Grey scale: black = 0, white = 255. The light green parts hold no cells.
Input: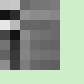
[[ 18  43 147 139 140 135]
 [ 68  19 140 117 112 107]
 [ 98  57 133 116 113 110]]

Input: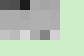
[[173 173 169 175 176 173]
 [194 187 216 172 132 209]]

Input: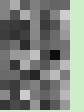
[[130  81 174 133  71 131 205]
 [ 60  50  63 136  74 106 153]
 [116 153 153 192  67  13 119]
 [106 107  62  37 144 186 122]
 [137  61 204 120  99 118 183]]

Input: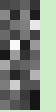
[[136  41 134  28]
 [105  65 119  62]
 [ 23 157  49  94]
 [101  37  70 179]
 [ 79 108  57  21]]

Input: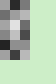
[[111 158 183]
 [134 192  75]
 [161  62 185]]

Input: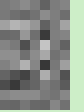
[[121 111 104 114 140 126 110]
 [106 108 151 111  58 127 132]
 [143 144 112 140 168 114 126]
 [100  81  67 102 173 127  82]
 [133 140 139 139 122 116 135]]

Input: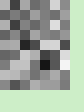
[[ 95 123 101 158 126 112 159]
 [ 99 134  83 164 133 124 150]
 [101 111 201 176  65  89 219]
 [189 184 156 115 141 170 127]]

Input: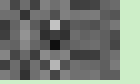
[[111 110  51 117 114  80 128 118 121 123  92  85]
 [ 62 106 147 113  47  61  49 109  98 104  95  76]
 [133  70 105  61 139 118 131  58  60  61  98 112]
 [124 106  50 111 132  69 131 112 113 118  94  94]]
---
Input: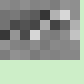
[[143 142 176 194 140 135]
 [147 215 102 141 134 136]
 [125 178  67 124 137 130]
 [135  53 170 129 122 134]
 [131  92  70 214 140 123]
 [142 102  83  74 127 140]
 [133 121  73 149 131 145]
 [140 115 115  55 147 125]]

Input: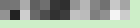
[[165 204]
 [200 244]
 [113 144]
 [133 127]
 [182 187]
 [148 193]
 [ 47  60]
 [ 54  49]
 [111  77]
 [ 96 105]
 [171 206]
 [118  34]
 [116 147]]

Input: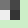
[[ 70  52]
 [116 238]]

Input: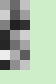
[[193 157  48 207 164  91 195]
 [106  84  33 154 111 174 142]
 [162 206 128  42  38 236  39]]

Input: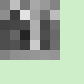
[[131 188 112 105 109 148]
 [153 111  71  78  67 151]
 [168 160 176 174 203 149]
 [117 226  74  36  59 146]
 [191  61  70 101  82 143]
 [127 142  67  77  78 130]]

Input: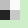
[[250 200]
 [190  35]]
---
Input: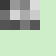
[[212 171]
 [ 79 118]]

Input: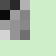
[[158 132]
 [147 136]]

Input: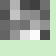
[[195 145]
 [122 113]]

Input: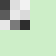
[[232 218]
 [122  45]]

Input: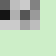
[[176  85]
 [203 163]]

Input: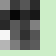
[[ 6 38]
 [89 61]]

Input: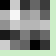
[[246 149]
 [201 181]]

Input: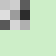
[[156  44]
 [214 176]]

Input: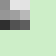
[[159 184]
 [ 82  94]]
